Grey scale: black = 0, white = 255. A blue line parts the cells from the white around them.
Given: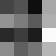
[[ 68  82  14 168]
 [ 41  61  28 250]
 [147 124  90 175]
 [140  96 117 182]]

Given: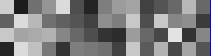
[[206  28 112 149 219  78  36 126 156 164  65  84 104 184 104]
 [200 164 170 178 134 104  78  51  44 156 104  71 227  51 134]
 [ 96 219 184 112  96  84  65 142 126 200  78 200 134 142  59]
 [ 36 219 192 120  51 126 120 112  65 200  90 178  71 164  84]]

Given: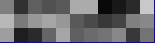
[[158  30  42 101 165  95 107 115 136  56 115]
 [128  49  95  81  89 171 171   9  24  42 200]
 [184 122 151 165 151  89  74  56  68 128 136]]

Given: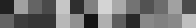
[[100  61  54  54 184 145  21 176  94  40 137 129 137 191]
 [ 33 161 100  74 198  47 129 212 169 115  82 108 161  74]]

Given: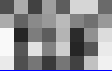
[[ 79 172  65 159  93 214 214 106]
 [234  79 118  57 118  65 193 241]
 [249  37 125  93 180  43 145 220]
 [172  99 138 153 186 131 112 153]
 [249  86 226 131 206  37  86 234]]

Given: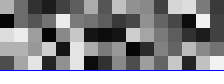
[[178 108  49  28  65  93 171  85 193 145 137  65 214 221 122  57]
 [  5 108  85 114 236 122 114  93  57  71 145 100  71  12 242  65]
 [178 178 152 206  20 228 171 122 152   5  43 129 100 186 137 114]
 [221 236 158   5 137 199  20  12  20 206 165 122  93  49  28  65]
 [ 77 165 228  36 145 228  12  49 137  77 158 100 199  36 193 242]]

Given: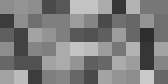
[[163 187  60 127 133 103  74 163 148 141 201 103]
 [103  81  81 163 171 148  95 103 171 156  54 133]
 [ 60 141 111 127 127 156 133  74 111 103 148 111]
 [141  66 133 127 171 195 187 156 119 179  54 163]
 [141 148 141  74  87 195 195 171  54 179 119 119]
 [ 95  66 163 148 127  87  81  95 156 103  46 111]]

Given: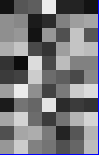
[[143 151  19 151  80 196  86]
 [143 136  27  43 129 158 166]
 [173 196  73  51 158 196 188]
 [ 19  86  94 236  35  35  19]
 [ 27 116 102 228  43  59  51]
 [166 212 108  59 116 180 212]
 [151 204 129 116  80 102 188]
 [158 236 143  66 122 204 220]
 [ 80 166 173 122  35  86 180]
 [ 59  66 204 108  94  73 136]
 [ 51  12 220  73 188 129 129]]

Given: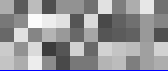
[[104 225 133 180 153 104 166  85  91  97 153  79]
 [173  91 188  79 146 146 112 225 126 173 231 112]
 [203 146 218  60  85 210 104 210 196 188 160 210]
 [196 173 237 140  73 120 120 180 188 126 160 173]
 [120 140 252 237 225  85 218  73  97 112 153 133]]
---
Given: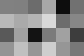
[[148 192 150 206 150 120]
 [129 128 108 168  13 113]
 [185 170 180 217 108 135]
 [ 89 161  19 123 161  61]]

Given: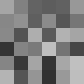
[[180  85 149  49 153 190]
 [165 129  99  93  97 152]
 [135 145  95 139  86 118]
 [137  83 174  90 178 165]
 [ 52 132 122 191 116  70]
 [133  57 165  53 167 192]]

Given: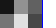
[[117 224  71]
 [ 21 146  97]]

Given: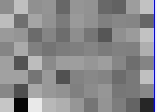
[[198   6 233 184 175 150 117 148 125 100  38]
 [141 191 144 148 103 149 146 104  98 157 194]
 [189 111 165 146 123 154 145 128 135 133 102]
 [154 149 107 133 109 142 118  86 144 155 194]
 [133 170 128 116 124 127 133 123 129 128 175]
 [160  83 189 138 157 158 150 158 134 110 132]
 [161 161 117 153  81 131 136 132 108 121 192]
 [135  79 168 152 146 128 140 150 119 121 136]]

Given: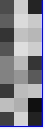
[[ 64 212  34]
 [ 76 206  36]
 [ 94 219 202]
 [ 52 193 183]
 [ 84 222 205]
 [131 185  53]
 [130 149  90]
 [ 57 188 195]
 [190 175  16]]

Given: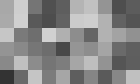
[[ 51 105 197 124 166  94 133  90 135 192]
 [168 206 117  80  94 180 193 148  78  92]
 [170 208  89  77  98 203 206 178  98  84]
 [198 122 110 209 176 141 101 178 163 145]
 [148 137 118 109  72 149 141 165 106  95]
 [137 192 140 117 125 166 190 147  85  94]]

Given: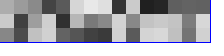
[[135  76 193 209  99  85  65  58 209  90 212 216 192 116 209]
 [173 155 138  68  90 214 232 223  52 203  32  37  95  99  97]
 [202  64 158 207  48 183 121 137 211 136 195 201 195 124 215]]
